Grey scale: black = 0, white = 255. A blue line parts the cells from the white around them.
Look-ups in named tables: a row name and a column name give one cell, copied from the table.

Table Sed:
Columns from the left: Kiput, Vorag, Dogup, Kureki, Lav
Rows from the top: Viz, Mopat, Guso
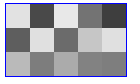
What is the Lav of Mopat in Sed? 224
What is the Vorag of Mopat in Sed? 224
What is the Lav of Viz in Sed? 62
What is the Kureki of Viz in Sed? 115
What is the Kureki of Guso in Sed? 130
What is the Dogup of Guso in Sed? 171
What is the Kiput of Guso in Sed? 186
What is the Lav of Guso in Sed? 126
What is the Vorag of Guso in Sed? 125
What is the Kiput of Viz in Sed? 226
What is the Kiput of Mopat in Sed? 94
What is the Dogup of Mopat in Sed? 107
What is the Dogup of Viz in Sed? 232
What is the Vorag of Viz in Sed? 73
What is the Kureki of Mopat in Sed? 198
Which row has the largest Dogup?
Viz

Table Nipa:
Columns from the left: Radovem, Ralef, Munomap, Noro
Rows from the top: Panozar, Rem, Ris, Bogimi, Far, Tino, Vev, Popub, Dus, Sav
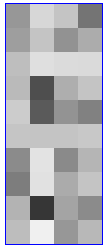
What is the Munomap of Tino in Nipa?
196
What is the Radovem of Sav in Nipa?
189
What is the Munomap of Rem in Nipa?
146
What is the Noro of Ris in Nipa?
218
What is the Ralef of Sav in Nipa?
240
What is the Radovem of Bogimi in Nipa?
186
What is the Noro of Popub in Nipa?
196
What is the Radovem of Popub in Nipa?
125
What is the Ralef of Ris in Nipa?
223
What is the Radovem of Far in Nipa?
204
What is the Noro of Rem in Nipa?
172
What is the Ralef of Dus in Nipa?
54
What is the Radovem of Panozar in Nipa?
151
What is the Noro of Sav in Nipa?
184

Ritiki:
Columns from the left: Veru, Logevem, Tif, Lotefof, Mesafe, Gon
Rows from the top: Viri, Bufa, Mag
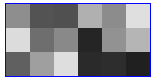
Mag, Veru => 96
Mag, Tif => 222
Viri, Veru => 142
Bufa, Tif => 137
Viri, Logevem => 83
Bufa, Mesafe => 146
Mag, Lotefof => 42
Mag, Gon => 32
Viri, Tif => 80
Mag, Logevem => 159

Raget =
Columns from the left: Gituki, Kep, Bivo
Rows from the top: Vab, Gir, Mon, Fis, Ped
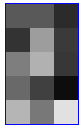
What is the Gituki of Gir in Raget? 51
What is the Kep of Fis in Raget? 64
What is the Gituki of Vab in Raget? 89
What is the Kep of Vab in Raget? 89
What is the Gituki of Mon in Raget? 126
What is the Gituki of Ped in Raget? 181
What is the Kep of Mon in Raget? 177
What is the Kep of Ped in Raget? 120
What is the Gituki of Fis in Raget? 105
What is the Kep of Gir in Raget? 157
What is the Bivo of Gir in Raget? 58
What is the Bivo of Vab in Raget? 43
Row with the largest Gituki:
Ped

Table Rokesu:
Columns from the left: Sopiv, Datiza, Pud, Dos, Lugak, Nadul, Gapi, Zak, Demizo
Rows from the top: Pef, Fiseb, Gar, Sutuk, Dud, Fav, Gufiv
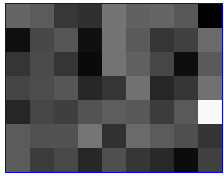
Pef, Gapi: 101
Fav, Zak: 79
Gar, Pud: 53
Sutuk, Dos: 39
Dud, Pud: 63
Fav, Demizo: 52
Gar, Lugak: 115
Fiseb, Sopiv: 15
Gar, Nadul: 96
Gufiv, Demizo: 64
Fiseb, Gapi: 54
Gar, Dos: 10
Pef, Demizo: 1
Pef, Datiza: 91
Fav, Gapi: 91
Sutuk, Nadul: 114

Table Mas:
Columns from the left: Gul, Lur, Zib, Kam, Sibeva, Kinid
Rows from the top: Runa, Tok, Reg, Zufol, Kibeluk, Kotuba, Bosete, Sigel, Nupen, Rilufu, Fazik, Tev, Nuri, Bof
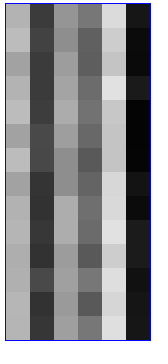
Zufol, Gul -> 179
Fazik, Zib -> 156
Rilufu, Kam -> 107
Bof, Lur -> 54
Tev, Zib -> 160
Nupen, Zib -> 173
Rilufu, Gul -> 181

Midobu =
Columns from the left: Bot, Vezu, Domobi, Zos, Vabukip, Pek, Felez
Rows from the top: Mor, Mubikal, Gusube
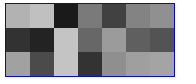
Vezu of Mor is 192
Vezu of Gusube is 75
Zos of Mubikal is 103
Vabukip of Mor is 65
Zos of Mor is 122
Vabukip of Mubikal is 155
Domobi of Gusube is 196
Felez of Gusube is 164
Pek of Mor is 131
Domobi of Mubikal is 196

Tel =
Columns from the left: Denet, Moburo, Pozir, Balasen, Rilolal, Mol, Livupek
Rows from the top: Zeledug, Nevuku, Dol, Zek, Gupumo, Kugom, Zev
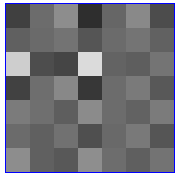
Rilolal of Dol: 99
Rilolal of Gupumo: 108
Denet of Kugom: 107
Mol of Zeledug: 137
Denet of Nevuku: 96
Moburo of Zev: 96
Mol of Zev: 95
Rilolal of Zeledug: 102
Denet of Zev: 141

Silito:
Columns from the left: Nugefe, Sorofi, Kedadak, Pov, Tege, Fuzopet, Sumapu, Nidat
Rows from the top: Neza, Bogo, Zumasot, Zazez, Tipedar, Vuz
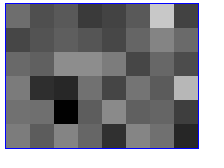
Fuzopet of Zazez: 116
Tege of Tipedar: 138
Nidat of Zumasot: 76
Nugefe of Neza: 110
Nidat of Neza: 66
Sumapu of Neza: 200
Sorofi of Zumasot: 96
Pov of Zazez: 113
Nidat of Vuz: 38
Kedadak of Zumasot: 141
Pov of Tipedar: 93
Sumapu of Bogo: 132
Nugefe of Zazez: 123
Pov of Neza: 58
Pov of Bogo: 85
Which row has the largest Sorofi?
Tipedar

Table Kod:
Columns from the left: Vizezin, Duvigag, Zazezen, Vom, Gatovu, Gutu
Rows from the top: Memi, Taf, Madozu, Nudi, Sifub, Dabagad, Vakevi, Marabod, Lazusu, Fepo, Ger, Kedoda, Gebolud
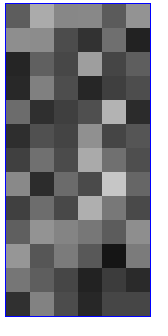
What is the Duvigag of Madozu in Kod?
96
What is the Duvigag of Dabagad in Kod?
80
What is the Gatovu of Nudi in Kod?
63
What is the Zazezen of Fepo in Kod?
132
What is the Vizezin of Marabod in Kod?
137
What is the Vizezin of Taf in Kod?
142
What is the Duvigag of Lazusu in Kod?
109
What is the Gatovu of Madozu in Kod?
69
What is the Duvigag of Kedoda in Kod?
94
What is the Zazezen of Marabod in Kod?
107
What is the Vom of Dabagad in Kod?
144
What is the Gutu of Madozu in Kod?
94
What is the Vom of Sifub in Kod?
79
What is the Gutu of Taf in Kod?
34

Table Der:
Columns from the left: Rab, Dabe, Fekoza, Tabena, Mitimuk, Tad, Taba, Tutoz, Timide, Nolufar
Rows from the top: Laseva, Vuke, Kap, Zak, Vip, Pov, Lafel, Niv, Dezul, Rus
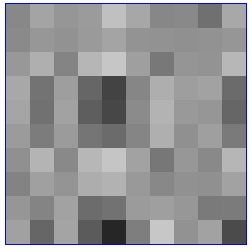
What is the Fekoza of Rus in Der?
164
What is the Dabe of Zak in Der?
115
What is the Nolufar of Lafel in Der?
182
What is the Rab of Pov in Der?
155
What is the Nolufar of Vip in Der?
102
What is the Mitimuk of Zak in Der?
67
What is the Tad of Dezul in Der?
155
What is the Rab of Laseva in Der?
136
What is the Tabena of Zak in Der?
102
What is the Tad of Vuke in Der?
147
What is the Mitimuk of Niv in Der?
178
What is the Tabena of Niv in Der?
173
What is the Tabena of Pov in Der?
117
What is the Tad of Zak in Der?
134
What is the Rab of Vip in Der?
165
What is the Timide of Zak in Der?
162
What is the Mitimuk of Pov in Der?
107
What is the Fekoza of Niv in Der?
148

